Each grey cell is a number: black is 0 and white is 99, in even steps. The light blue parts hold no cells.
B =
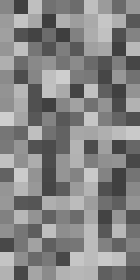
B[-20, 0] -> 52
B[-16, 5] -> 54
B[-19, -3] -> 77
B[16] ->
[56, 46, 36, 74, 55, 58, 73, 34, 72, 44]
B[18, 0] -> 76
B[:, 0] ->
[52, 60, 62, 58, 68, 54, 57, 56, 80, 46, 47, 75, 38, 58, 59, 50, 56, 28, 76, 69]
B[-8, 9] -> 45
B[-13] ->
[56, 67, 31, 25, 52, 63, 44, 57, 29, 69]
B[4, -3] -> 32
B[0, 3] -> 44
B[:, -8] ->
[74, 65, 26, 46, 53, 52, 31, 31, 34, 74, 32, 67, 57, 59, 33, 57, 36, 63, 41, 64]
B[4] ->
[68, 42, 53, 57, 45, 54, 41, 32, 49, 27]
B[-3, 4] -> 45
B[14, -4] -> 61
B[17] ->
[28, 46, 63, 37, 45, 46, 73, 50, 38, 51]
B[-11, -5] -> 65
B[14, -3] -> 43
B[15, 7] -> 26
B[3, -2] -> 25
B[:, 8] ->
[41, 68, 31, 25, 49, 59, 25, 29, 39, 73, 26, 57, 25, 25, 37, 58, 72, 38, 75, 42]
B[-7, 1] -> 71
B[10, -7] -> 29
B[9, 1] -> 40
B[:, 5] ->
[42, 61, 50, 34, 54, 48, 26, 63, 41, 65, 70, 69, 51, 60, 73, 42, 58, 46, 77, 71]
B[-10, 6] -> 30
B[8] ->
[80, 64, 34, 51, 34, 41, 77, 49, 39, 31]
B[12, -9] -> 79
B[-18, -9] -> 32
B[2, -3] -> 75
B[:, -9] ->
[25, 76, 32, 74, 42, 30, 71, 67, 64, 40, 58, 56, 79, 71, 34, 71, 46, 46, 55, 28]

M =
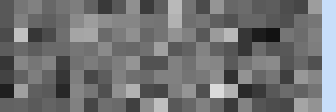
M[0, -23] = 34
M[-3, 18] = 40
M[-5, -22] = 41
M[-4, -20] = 51
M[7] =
[38, 39, 35, 39, 36, 50, 27, 43, 41, 25, 55, 74, 34, 40, 50, 40, 23, 51, 33, 30, 28, 64, 57]
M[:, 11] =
[37, 45, 45, 62, 32, 50, 27, 74]
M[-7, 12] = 69
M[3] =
[36, 41, 36, 41, 41, 46, 44, 54, 41, 40, 44, 62, 34, 38, 51, 38, 33, 21, 42, 33, 34, 44, 49]
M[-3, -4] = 46
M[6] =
[12, 62, 37, 35, 15, 52, 46, 31, 56, 69, 29, 27, 49, 58, 31, 85, 69, 16, 22, 34, 42, 38, 45]
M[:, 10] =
[23, 46, 40, 44, 32, 41, 29, 55]
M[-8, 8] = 34
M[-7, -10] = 43
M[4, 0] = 21
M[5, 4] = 21
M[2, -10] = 50
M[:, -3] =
[30, 31, 46, 34, 33, 24, 42, 28]
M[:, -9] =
[29, 46, 34, 51, 53, 47, 31, 50]
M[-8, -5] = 35
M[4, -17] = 48
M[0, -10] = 45
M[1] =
[34, 50, 40, 37, 41, 54, 61, 55, 52, 52, 46, 45, 69, 43, 46, 37, 32, 40, 40, 34, 31, 43, 46]
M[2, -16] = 41
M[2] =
[29, 75, 21, 29, 43, 64, 65, 41, 48, 56, 40, 45, 57, 50, 34, 60, 72, 21, 11, 7, 46, 42, 50]
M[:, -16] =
[22, 55, 41, 54, 43, 36, 31, 43]
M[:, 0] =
[34, 34, 29, 36, 21, 26, 12, 38]
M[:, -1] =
[61, 46, 50, 49, 31, 52, 45, 57]
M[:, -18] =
[49, 54, 64, 46, 44, 49, 52, 50]

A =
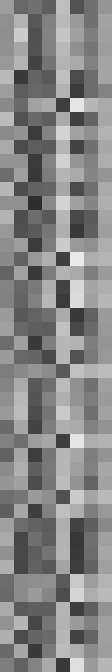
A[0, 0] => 61
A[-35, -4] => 65
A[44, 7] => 62
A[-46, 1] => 79
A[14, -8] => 56
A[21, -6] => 50
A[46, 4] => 73
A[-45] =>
[56, 65, 32, 50, 72, 56, 46, 61]
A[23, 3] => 36
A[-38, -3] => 26
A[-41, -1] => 66
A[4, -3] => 66
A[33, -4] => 71
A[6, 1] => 36
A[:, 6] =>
[43, 44, 49, 46, 50, 42, 42, 71, 39, 56, 44, 50, 52, 43, 52, 35, 37, 56, 67, 49, 64, 62, 38, 41, 49, 47, 69, 44, 48, 43, 50, 67, 49, 50, 39, 64, 49, 37, 43, 42, 38, 61, 67, 37, 50, 39, 54, 60]
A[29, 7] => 63
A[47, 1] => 38
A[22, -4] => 66
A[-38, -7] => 29
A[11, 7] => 67
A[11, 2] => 23
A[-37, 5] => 58
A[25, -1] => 59
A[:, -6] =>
[44, 34, 31, 32, 26, 39, 40, 63, 41, 23, 36, 23, 22, 38, 18, 42, 35, 23, 59, 22, 47, 50, 39, 37, 22, 39, 58, 34, 33, 30, 26, 61, 24, 37, 30, 60, 24, 38, 43, 36, 38, 55, 60, 37, 27, 39, 22, 51]
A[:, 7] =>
[58, 63, 62, 61, 64, 64, 51, 66, 65, 69, 65, 67, 58, 66, 68, 64, 61, 67, 70, 60, 68, 71, 60, 59, 58, 59, 73, 62, 60, 63, 57, 69, 57, 65, 63, 72, 59, 53, 62, 65, 62, 70, 72, 57, 62, 62, 61, 71]
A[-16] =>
[38, 65, 24, 46, 71, 65, 49, 57]
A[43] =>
[66, 35, 37, 37, 70, 24, 37, 57]
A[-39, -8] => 54
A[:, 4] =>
[74, 72, 76, 72, 70, 74, 69, 24, 66, 82, 70, 81, 70, 65, 82, 71, 68, 79, 25, 69, 26, 23, 66, 75, 71, 71, 35, 73, 68, 78, 68, 24, 71, 71, 73, 31, 74, 68, 69, 70, 64, 35, 30, 70, 69, 71, 73, 22]
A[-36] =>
[42, 62, 22, 48, 70, 66, 52, 58]

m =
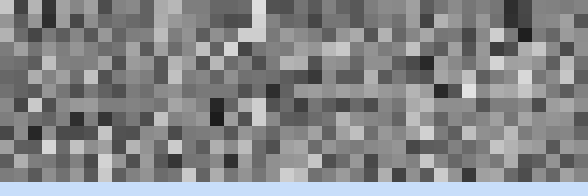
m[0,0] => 77
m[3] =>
[48, 62, 45, 58, 49, 58, 50, 42, 45, 64, 35, 62, 42, 53, 74, 38, 83, 27, 46, 51, 48, 62, 58, 72, 78, 49, 57, 48, 52, 75, 44, 36, 62, 33, 59, 24, 31, 67, 77, 53, 29, 56]
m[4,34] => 58
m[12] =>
[48, 50, 35, 55, 44, 59, 35, 78, 37, 50, 57, 42, 46, 78, 39, 67, 46, 57, 46, 56, 80, 73, 44, 50, 60, 48, 32, 68, 26, 56, 35, 79, 57, 22, 62, 65, 41, 30, 55, 40, 63, 52]
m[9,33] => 74
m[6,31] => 16
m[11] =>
[36, 68, 49, 47, 37, 50, 29, 82, 58, 31, 60, 34, 21, 45, 46, 53, 19, 61, 41, 56, 58, 59, 77, 31, 42, 59, 28, 52, 55, 50, 77, 52, 40, 48, 55, 47, 67, 33, 37, 57, 32, 44]
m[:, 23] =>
[50, 46, 37, 72, 57, 53, 56, 36, 46, 38, 58, 31, 50]
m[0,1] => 26
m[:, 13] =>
[49, 55, 57, 53, 60, 49, 43, 58, 54, 47, 47, 45, 78]
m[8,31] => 39
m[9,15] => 50
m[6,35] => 67
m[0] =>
[77, 26, 70, 21, 63, 52, 62, 30, 51, 53, 38, 66, 71, 49, 49, 40, 40, 42, 86, 32, 31, 45, 35, 50, 39, 34, 49, 54, 53, 62, 36, 46, 54, 46, 50, 46, 18, 28, 51, 50, 48, 51]
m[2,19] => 47
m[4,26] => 56
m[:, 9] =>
[53, 41, 49, 64, 60, 54, 48, 51, 47, 31, 70, 31, 50]
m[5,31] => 64
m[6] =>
[44, 39, 35, 58, 46, 31, 47, 38, 31, 48, 43, 54, 56, 43, 47, 47, 47, 32, 43, 18, 38, 59, 61, 56, 62, 58, 64, 59, 56, 70, 61, 16, 33, 88, 54, 67, 65, 76, 63, 48, 36, 50]
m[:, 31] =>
[46, 69, 46, 36, 62, 64, 16, 55, 39, 48, 37, 52, 79]
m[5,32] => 58
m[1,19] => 51
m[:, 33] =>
[46, 45, 28, 33, 44, 74, 88, 56, 47, 74, 41, 48, 22]
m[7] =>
[53, 27, 78, 31, 53, 59, 60, 49, 49, 51, 49, 45, 64, 58, 50, 15, 39, 67, 80, 32, 42, 25, 46, 36, 28, 41, 30, 52, 46, 66, 72, 55, 55, 56, 33, 49, 49, 53, 30, 61, 66, 55]
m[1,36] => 19
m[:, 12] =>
[71, 59, 49, 42, 70, 75, 56, 64, 51, 29, 79, 21, 46]
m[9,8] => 32
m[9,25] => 74
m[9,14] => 48

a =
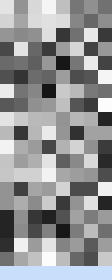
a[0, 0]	88
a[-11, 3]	71
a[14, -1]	14
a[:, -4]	[74, 85, 21, 61, 9, 61, 78, 74, 57, 58, 69, 37, 65, 82, 22, 32, 9, 51, 73]
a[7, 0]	34
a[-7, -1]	30
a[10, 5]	82
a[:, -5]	[95, 87, 86, 23, 59, 39, 8, 59, 71, 91, 27, 88, 94, 60, 79, 13, 50, 88, 98]
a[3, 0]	28
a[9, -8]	72
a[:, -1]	[44, 55, 22, 59, 26, 95, 43, 98, 14, 63, 23, 16, 30, 93, 14, 60, 43, 61, 78]
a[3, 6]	26
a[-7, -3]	61
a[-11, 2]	72
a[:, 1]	[57, 64, 53, 88, 44, 20, 45, 38, 78, 21, 67, 61, 81, 25, 67, 56, 54, 93, 65]
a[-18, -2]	40
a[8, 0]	88
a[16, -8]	14
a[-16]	[28, 88, 40, 23, 61, 83, 26, 59]
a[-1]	[43, 65, 75, 98, 73, 40, 30, 78]
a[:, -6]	[84, 85, 56, 40, 37, 42, 52, 56, 72, 71, 60, 68, 81, 64, 54, 21, 28, 60, 75]
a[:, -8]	[88, 82, 58, 28, 41, 31, 91, 34, 88, 72, 94, 76, 77, 57, 57, 14, 14, 18, 43]

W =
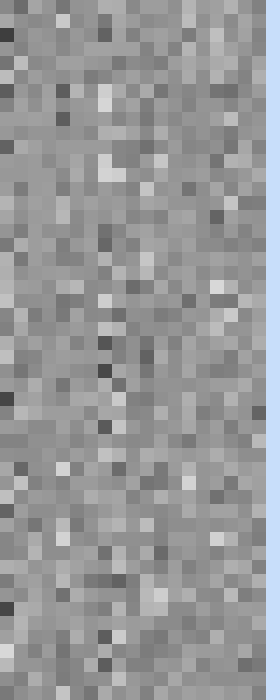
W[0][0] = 53
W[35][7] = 63
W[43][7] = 49
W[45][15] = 68
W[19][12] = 60
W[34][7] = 57
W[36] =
[39, 61, 55, 55, 58, 51, 55, 59, 63, 57, 55, 53, 56, 66, 59, 63, 63, 56, 69]
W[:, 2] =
[64, 53, 59, 58, 53, 61, 53, 56, 62, 58, 62, 60, 60, 60, 62, 60, 61, 61, 61, 59, 60, 56, 48, 54, 62, 52, 54, 67, 63, 66, 54, 56, 55, 56, 50, 60, 55, 46, 66, 70, 58, 62, 64, 66, 60, 55, 50, 58, 67, 59]
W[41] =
[48, 60, 62, 56, 71, 58, 47, 44, 38, 49, 70, 59, 62, 55, 57, 64, 53, 58, 68]
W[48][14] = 58
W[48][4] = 48
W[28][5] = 65
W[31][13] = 47
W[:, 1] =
[42, 56, 53, 51, 73, 53, 59, 63, 61, 55, 66, 59, 59, 48, 58, 56, 49, 67, 47, 56, 61, 55, 70, 65, 57, 51, 46, 57, 61, 71, 59, 51, 55, 40, 75, 54, 61, 55, 57, 54, 66, 60, 54, 67, 70, 68, 58, 58, 50, 55]
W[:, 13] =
[70, 73, 48, 70, 65, 66, 52, 51, 58, 53, 52, 56, 59, 45, 58, 64, 59, 62, 59, 62, 62, 43, 59, 54, 64, 62, 64, 56, 68, 66, 65, 47, 59, 69, 82, 63, 66, 55, 60, 59, 50, 55, 68, 54, 48, 53, 62, 65, 56, 62]
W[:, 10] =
[61, 54, 60, 51, 52, 56, 66, 49, 47, 53, 44, 60, 55, 76, 64, 55, 63, 64, 77, 71, 50, 61, 55, 56, 45, 38, 46, 54, 48, 53, 54, 54, 67, 62, 45, 57, 55, 73, 55, 66, 55, 70, 72, 70, 61, 50, 48, 50, 56, 50]
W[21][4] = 46
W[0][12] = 56
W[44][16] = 58
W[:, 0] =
[53, 65, 24, 58, 45, 73, 36, 51, 61, 59, 38, 60, 59, 61, 70, 64, 58, 47, 69, 68, 70, 75, 52, 50, 68, 74, 56, 60, 27, 51, 60, 51, 56, 65, 58, 74, 39, 63, 52, 52, 68, 48, 58, 27, 57, 62, 84, 72, 55, 47]
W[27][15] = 61
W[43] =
[27, 67, 66, 59, 61, 59, 53, 49, 70, 52, 70, 71, 54, 54, 61, 55, 59, 61, 60]
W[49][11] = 65
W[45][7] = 36
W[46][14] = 60
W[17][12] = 58
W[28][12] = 58
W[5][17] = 51
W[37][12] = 55
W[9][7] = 68
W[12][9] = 58
